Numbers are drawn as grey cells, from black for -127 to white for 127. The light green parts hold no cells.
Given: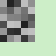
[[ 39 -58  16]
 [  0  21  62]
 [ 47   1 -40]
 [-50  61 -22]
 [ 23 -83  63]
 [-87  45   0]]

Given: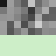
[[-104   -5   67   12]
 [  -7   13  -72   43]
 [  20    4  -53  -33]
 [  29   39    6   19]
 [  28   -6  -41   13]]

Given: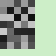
[[  22  -53  -60]
 [   4   21   59]
 [  61 -112 -111]
 [ -75   58   66]
 [  74  -90  -93]
 [-100  -27  -61]
 [ -71  -45  -44]]

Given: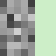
[[-42  24 -64]
 [ -3  18 -16]
 [ 46  70  69]
 [ 32 -28  17]
 [ 25  79   2]
 [-28 -28 -55]
 [-11  56  18]
 [-49  13  20]]

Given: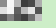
[[ 12  55 -53]
 [ 95 -31 101]
 [-42 -42 -15]]

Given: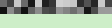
[[ -19   72 -103  -95   81   71  -44   74]
 [-110  -39  -28  -51   20  -17 -104   26]]

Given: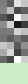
[[  -1   97]
 [   4  -51]
 [ -40  120]
 [  12 -101]
 [  -8   82]
 [ -13   -9]
 [  70  -37]
 [  41  -62]
 [ -22  126]]

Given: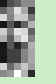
[[-101  -29   10]
 [ -26   98  -69]
 [  89   74   -9]
 [-105  -90   50]
 [  76  100  -29]
 [  45   59    2]
 [-105  -91   50]
 [-100  -62   38]
 [-105  -64   40]
 [  83   29   30]
 [   7  127  -85]]

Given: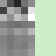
[[ 26 -90  11]
 [-63  23 100]
 [ 57  65 126]
 [  0 -16  -2]
 [ 23  30  54]
 [  2   4   8]
 [  6   2  15]
 [ 11  10  28]]
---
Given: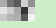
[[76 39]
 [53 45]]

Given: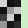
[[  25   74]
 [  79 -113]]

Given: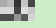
[[ 88 -61]
 [-50  20]]

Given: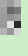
[[-23  -6]
 [ 20  29]]

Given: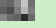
[[-50  -3]
 [-21 -28]]

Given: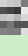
[[-59 -72]
 [ 74  52]]

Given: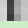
[[-59  43]
 [-69  25]]
